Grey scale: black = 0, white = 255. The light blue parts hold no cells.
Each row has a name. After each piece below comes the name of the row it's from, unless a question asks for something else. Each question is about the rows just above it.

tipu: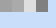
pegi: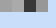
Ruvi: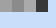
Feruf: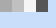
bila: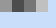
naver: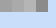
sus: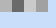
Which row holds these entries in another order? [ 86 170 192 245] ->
Feruf
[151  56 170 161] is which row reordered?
pegi

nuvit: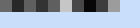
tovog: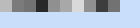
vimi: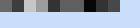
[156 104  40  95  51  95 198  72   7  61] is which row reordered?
nuvit
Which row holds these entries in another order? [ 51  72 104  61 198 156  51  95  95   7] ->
vimi
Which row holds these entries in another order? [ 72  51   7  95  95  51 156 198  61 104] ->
vimi

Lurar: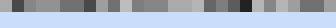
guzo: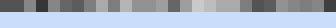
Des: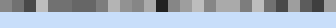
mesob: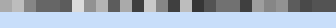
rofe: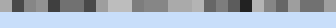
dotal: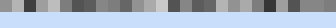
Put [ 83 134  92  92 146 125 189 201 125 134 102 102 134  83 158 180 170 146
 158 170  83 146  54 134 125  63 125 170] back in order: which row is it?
guzo
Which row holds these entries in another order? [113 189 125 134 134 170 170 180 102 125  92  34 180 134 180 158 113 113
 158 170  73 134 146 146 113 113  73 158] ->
Lurar
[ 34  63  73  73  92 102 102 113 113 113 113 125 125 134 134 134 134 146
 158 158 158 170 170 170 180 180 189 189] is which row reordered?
rofe

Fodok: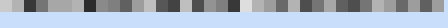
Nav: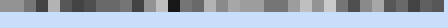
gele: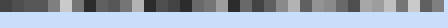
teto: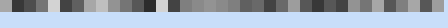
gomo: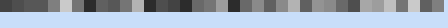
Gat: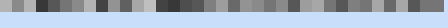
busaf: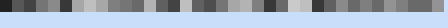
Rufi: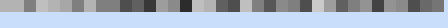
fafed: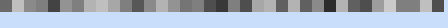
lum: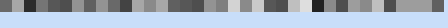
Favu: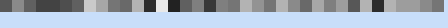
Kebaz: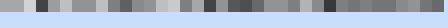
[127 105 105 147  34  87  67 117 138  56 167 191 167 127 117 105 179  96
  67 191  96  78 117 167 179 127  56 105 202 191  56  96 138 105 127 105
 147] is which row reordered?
busaf
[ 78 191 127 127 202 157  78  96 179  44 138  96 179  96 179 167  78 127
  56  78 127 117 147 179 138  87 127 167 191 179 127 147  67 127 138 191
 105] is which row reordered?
fafed
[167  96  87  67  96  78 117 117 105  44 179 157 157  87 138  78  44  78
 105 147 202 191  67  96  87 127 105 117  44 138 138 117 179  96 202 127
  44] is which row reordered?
gomo
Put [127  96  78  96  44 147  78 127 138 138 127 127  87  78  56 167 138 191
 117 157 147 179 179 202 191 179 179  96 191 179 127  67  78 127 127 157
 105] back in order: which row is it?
Rufi
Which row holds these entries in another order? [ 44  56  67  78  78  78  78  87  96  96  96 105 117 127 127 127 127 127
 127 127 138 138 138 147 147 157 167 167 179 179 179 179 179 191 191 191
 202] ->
fafed
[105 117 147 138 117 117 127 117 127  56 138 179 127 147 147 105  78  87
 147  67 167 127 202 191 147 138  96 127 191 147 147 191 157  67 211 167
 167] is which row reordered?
Kebaz

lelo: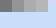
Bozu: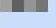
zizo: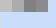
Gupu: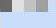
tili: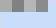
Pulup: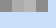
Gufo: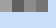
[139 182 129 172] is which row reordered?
tili
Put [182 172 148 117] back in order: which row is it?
lelo
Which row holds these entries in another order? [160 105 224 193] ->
Gupu
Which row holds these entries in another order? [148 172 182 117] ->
lelo
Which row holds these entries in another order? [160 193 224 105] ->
Gupu
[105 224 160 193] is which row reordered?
Gupu

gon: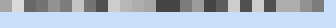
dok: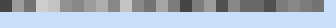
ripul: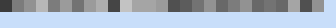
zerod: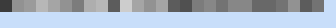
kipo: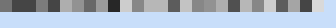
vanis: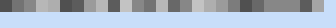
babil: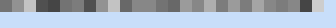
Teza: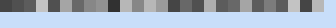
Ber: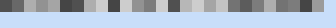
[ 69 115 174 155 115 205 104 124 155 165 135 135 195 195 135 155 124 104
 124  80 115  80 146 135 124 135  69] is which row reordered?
dok
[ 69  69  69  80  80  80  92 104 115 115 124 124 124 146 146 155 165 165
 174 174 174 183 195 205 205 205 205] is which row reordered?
Ber

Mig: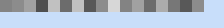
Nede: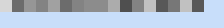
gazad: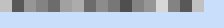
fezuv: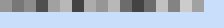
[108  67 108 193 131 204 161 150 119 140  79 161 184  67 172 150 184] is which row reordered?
fezuv
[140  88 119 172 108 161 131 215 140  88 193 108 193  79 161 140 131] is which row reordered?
Mig
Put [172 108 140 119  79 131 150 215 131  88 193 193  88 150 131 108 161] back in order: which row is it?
gazad
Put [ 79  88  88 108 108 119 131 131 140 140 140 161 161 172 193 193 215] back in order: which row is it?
Mig
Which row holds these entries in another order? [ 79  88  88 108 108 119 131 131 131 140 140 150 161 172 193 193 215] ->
Nede

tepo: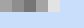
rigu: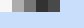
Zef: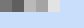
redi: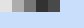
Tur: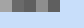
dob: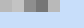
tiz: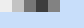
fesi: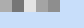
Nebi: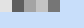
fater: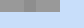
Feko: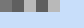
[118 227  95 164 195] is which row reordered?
Nebi
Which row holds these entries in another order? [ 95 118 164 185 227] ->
Zef
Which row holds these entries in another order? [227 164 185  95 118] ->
Zef
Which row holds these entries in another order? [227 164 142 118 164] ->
tepo
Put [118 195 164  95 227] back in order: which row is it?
Nebi

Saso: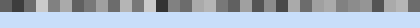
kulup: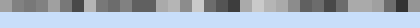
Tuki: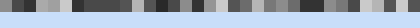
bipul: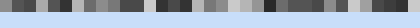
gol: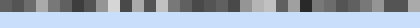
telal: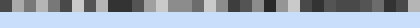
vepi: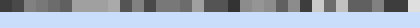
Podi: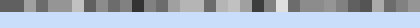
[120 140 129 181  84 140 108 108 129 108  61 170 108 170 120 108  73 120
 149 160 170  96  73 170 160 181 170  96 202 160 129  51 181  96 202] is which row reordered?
kulup
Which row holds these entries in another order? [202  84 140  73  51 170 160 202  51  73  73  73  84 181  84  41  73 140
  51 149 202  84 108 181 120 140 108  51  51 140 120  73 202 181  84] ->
Tuki
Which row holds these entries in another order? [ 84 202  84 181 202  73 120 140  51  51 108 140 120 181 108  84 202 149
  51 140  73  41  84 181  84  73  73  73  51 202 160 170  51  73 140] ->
Tuki
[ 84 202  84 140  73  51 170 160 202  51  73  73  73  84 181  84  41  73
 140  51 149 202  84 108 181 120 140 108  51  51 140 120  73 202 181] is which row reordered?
Tuki
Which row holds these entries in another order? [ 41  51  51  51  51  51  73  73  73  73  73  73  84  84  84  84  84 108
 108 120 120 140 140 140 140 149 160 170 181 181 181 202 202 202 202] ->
Tuki
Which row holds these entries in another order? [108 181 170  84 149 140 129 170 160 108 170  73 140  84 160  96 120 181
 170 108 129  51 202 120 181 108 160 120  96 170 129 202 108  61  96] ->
Saso

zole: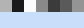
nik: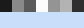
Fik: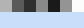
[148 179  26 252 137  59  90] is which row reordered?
zole
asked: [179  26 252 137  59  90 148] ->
zole
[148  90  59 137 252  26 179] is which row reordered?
zole
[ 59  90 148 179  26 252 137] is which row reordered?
zole
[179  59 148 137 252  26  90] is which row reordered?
zole

